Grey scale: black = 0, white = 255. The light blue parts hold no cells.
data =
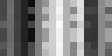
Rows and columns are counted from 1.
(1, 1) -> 72
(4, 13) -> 71
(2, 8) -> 206
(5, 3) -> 63
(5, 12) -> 218
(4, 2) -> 107
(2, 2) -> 112
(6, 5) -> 13
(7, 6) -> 126
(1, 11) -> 196
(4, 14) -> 55
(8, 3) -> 63
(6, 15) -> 139
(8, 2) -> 114
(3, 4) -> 35
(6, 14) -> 52
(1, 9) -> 235
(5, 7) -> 155
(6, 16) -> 160
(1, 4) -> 35
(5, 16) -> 160
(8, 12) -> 213
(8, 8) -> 203
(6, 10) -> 176
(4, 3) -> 66
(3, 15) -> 138
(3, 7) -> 145
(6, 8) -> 208
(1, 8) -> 207
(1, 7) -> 147
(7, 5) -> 74
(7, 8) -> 206
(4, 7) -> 202
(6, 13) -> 53
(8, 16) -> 94

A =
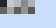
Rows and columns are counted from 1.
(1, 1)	37
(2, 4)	147
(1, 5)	176
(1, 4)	138

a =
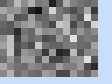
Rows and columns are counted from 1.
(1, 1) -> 98
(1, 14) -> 115
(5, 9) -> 127
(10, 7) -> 107
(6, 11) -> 225
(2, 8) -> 210
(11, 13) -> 96
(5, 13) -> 120
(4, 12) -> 121
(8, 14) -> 140
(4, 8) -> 73
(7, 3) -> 78
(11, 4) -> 128
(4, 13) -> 90
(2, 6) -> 17
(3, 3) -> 82
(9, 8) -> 70
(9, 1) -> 110
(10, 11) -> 126
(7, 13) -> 104
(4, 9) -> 200
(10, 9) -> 159
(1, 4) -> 141
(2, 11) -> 78
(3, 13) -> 223
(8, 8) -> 154
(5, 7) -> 139
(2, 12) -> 104
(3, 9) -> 119
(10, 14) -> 44
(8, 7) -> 58
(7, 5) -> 77
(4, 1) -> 103
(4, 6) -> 132
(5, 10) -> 183
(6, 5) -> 103
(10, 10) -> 127

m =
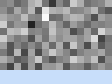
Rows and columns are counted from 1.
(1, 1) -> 131
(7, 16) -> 122
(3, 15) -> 162
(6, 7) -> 116
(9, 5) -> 151
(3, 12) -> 177
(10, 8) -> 151
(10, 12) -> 133
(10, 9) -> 170
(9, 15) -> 80
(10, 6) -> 76
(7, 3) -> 130
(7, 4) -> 106
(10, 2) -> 68
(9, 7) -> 120
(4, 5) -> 34
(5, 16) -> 167
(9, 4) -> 106
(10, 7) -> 152
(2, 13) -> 155
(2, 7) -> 229
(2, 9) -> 168
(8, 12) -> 129
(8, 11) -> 91
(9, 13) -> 150
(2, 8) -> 177
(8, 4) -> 72
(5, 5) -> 131
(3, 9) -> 114
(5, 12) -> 111
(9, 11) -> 207
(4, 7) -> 136
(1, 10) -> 102
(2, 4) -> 132
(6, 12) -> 140
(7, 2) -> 84

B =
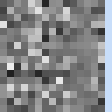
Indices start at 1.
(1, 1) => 91
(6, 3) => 109
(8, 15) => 169
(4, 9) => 84
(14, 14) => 113
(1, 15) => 107
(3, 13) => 118
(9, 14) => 131
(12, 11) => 110
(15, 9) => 91
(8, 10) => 114
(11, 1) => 116
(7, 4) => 109
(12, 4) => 117
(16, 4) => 71
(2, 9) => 131
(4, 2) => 71
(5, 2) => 128
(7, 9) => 137
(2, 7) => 150
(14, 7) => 211
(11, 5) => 83
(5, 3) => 119
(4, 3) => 91
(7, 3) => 208
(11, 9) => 85
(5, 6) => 197
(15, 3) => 179
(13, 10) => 110
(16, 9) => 126
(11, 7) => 81
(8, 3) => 105
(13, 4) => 213
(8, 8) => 115
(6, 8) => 133

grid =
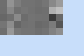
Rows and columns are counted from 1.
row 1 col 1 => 110
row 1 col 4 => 114
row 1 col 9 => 155
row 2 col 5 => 113
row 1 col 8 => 137
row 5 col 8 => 129
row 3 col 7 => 112
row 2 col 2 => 135
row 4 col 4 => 112
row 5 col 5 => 115
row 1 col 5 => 114
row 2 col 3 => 112
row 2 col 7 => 111
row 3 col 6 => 113
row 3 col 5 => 115
